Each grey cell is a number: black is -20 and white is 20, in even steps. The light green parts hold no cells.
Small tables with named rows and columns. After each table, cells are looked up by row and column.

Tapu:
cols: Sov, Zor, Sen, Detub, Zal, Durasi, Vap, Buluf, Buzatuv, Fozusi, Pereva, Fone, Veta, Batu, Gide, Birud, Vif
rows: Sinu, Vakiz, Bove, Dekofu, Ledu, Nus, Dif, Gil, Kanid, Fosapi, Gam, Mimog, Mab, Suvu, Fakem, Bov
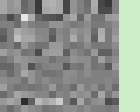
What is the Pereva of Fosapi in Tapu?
-1
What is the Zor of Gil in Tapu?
2
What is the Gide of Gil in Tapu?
-5
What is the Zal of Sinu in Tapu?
-1
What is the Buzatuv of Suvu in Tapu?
1
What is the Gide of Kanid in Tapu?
5
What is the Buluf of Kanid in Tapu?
-2
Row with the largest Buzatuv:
Fakem

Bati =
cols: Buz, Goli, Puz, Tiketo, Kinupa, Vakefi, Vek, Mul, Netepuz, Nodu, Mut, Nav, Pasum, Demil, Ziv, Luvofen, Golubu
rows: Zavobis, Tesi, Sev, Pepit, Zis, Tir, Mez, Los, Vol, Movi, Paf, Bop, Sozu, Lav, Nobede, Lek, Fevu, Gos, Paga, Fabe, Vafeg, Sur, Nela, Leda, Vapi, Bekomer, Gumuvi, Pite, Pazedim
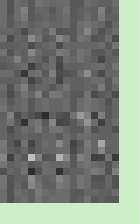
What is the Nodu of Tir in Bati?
-2
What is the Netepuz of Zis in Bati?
-7
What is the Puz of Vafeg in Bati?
-9
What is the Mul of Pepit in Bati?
-4
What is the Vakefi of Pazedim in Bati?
-2
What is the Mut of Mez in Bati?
-4
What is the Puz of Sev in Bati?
-3
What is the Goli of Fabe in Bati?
-6
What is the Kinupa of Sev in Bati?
-6
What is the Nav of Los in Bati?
-2
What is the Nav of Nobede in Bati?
-3
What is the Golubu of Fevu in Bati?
-4
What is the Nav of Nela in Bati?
0
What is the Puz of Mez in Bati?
-5
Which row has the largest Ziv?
Vafeg

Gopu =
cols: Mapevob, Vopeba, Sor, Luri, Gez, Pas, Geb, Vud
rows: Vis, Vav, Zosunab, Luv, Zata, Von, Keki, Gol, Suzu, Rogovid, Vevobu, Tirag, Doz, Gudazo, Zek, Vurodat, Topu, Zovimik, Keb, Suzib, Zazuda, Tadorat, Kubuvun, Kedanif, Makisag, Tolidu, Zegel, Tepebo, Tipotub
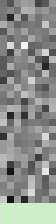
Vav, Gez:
7
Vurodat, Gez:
5
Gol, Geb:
13
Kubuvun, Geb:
-1
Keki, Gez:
-4
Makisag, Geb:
16
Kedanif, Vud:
-2
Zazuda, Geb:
7
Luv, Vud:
0
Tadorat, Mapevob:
4
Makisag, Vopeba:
-17
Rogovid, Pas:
3
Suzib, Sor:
-1
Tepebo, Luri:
5

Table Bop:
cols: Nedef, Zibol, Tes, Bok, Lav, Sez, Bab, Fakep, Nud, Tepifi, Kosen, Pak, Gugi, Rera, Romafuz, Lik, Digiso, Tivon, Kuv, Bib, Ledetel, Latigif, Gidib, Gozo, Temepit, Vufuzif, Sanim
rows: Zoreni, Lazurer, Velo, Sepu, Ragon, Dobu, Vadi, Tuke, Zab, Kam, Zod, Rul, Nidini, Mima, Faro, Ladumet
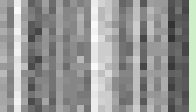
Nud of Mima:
5
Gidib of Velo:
3
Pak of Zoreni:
0
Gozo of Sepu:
6
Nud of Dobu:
3
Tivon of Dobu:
-3
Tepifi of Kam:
-3
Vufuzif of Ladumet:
-4
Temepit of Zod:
-5
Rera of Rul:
16
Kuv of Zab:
4

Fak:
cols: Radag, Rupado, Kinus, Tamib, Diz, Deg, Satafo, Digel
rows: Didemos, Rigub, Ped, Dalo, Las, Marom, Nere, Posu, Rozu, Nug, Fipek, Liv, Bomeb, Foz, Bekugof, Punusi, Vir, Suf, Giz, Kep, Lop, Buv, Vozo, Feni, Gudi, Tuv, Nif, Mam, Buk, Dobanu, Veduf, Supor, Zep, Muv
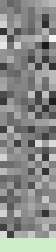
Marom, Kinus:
3
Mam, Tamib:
2
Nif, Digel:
7
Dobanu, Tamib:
3
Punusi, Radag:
5
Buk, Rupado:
-3
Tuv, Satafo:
8
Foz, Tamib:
-1
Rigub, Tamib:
1
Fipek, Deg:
6
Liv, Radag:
5
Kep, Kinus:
7

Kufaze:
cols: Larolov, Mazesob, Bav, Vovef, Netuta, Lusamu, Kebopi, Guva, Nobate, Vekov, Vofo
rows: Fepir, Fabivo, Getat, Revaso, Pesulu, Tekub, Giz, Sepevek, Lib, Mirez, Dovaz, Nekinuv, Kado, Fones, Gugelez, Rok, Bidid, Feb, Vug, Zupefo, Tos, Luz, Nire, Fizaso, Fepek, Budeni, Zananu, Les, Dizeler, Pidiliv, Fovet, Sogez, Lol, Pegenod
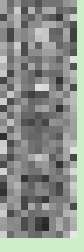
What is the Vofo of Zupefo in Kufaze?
4
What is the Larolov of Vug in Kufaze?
6
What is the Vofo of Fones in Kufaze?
9
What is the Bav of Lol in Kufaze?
1
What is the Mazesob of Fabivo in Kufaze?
-1
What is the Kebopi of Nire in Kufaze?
8
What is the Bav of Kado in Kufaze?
8
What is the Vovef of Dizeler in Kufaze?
-9
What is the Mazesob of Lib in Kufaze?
-3
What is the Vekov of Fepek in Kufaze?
5
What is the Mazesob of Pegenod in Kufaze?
-3
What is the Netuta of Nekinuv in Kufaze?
-3
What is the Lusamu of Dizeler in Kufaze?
-7
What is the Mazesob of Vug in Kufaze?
-4
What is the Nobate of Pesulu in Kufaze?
-5

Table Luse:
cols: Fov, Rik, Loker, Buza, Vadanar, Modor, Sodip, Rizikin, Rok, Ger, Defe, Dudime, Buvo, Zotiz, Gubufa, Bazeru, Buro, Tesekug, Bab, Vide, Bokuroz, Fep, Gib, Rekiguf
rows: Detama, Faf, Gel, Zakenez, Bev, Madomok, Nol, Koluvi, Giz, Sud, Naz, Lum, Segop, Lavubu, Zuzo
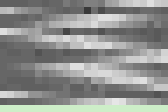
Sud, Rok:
10
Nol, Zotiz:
13
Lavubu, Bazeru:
-5
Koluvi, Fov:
-4
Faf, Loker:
5
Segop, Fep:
6
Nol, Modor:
0
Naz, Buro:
12
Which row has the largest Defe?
Sud

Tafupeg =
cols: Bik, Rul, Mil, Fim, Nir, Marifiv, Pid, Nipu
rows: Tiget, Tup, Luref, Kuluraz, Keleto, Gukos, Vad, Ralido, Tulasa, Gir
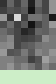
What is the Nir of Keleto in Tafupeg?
-12
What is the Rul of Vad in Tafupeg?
2
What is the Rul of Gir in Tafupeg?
3
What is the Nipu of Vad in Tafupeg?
-1
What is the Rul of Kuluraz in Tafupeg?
-3
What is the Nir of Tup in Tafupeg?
-17
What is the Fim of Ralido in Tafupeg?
-1
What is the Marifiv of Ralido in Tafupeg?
1

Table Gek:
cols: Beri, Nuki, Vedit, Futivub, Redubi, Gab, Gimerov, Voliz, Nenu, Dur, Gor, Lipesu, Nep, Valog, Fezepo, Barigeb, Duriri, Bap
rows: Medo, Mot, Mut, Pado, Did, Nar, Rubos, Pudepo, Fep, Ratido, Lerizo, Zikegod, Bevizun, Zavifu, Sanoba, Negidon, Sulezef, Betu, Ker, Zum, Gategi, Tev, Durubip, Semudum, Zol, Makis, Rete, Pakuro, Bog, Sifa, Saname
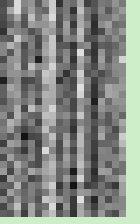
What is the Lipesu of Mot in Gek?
10
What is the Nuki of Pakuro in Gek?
5
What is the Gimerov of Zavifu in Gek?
8
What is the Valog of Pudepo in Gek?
-12
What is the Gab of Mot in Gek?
-2
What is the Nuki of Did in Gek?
3
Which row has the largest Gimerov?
Tev

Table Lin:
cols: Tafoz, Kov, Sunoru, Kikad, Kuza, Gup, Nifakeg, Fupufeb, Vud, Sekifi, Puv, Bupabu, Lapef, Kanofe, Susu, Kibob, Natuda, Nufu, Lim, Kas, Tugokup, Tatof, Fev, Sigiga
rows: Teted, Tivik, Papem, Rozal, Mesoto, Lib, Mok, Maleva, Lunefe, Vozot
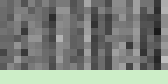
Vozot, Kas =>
4
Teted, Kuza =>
0
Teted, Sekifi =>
-1
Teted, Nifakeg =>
0
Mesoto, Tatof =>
-6
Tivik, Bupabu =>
-4
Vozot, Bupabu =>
-4
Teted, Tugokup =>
-2
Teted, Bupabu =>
-4
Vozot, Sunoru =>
-2
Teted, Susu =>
-3
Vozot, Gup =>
1
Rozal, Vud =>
2
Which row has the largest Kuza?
Lib

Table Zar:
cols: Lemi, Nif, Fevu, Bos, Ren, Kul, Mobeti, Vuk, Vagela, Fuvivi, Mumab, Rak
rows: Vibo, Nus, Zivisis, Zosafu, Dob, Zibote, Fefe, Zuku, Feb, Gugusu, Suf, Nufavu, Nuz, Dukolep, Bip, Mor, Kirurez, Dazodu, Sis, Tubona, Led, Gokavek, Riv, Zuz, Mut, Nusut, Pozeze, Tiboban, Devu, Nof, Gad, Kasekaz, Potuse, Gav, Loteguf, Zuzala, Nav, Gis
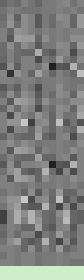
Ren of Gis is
0
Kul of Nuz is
-8
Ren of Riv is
-4
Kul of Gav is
-8
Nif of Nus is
0
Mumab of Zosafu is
-4
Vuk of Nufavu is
-1
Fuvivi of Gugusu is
-7
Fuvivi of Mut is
1
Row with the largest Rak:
Suf

